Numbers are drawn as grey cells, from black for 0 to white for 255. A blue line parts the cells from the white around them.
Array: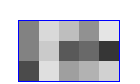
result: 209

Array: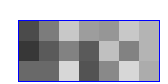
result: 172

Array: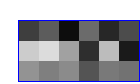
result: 114

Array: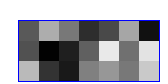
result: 201

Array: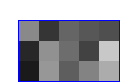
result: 172

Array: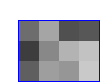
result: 201

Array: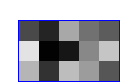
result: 86

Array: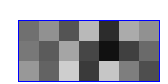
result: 78

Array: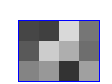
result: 160

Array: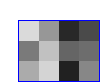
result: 135
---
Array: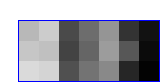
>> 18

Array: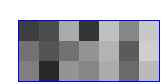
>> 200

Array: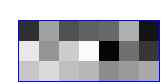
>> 19

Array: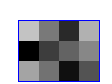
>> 177

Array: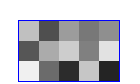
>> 143

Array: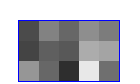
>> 124
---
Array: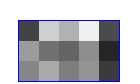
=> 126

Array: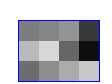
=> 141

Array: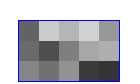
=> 146

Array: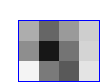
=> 122

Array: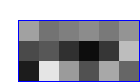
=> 81

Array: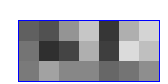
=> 103

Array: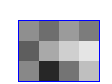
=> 39

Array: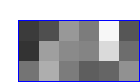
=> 94

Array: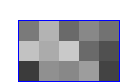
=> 136
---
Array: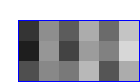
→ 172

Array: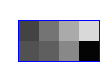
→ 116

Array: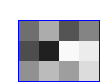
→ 172

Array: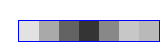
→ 136

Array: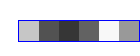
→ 98

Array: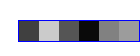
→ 10

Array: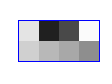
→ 32

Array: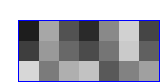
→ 137

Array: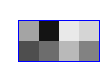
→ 20

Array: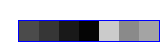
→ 203
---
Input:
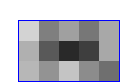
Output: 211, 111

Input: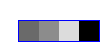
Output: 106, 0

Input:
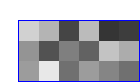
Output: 209, 112

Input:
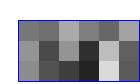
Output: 119, 90

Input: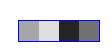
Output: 166, 113

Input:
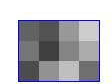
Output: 98, 111

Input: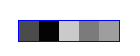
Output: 75, 158
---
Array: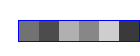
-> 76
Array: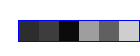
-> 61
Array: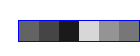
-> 69
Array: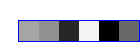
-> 145
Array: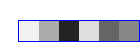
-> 171
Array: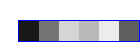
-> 116
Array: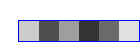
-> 79
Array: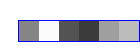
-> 251
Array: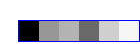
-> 151
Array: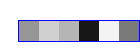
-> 208
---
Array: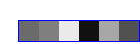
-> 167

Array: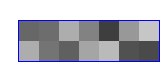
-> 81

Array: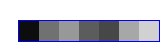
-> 167

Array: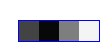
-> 126

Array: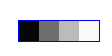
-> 187

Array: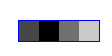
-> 112

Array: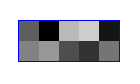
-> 51

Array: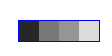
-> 149
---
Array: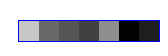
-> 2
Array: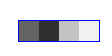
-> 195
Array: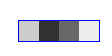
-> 104
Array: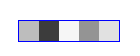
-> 148
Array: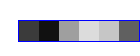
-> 198
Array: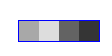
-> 99
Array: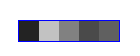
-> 74
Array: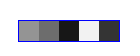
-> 242
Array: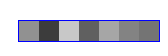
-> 131
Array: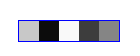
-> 61
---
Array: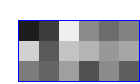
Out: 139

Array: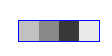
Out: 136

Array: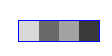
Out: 105

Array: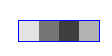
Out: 117

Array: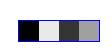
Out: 233

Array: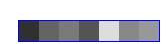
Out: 221
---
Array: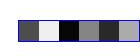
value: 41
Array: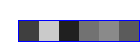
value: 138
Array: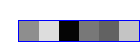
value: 98
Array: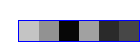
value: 42
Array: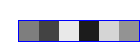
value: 213
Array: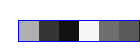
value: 110
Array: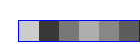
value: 135
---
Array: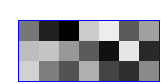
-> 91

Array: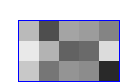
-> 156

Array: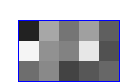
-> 160

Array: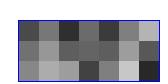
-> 127

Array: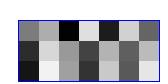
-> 209

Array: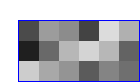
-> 220

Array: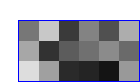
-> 80
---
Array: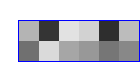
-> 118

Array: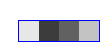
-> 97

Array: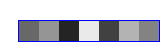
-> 179

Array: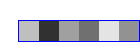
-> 228

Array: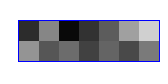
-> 73

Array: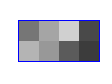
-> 91

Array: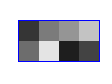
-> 30

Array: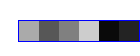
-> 10

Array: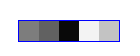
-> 243
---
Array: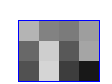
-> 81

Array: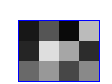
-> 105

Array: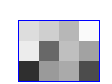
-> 47

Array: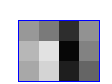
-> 168

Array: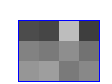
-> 150

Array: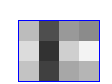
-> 195
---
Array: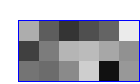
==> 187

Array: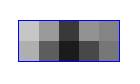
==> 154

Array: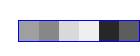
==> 159

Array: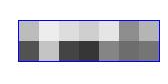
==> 221

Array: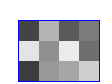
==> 207

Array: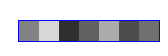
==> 131

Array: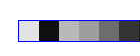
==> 158

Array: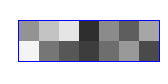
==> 195

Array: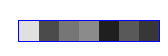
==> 118

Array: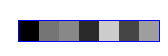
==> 136
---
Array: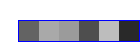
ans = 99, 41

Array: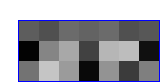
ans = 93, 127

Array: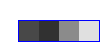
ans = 72, 224

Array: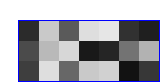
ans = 43, 55

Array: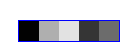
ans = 2, 108

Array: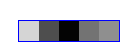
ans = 213, 143

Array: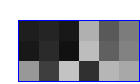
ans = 30, 168

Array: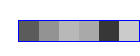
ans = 91, 203

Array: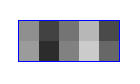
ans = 143, 103
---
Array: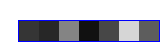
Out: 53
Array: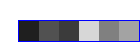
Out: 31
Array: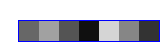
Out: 103
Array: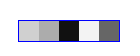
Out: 208
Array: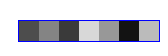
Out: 77
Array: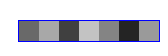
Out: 105
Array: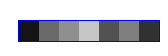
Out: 20
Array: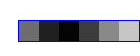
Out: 109
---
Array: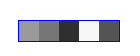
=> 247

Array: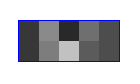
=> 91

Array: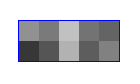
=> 93

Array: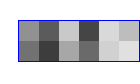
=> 209

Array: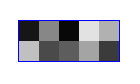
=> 164

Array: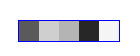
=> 39

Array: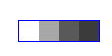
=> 89

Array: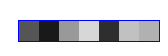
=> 193

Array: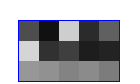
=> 139

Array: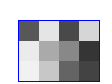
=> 100
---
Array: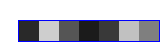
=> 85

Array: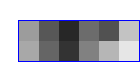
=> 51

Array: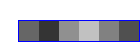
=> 144

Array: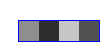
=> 199

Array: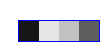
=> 194

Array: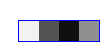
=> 16
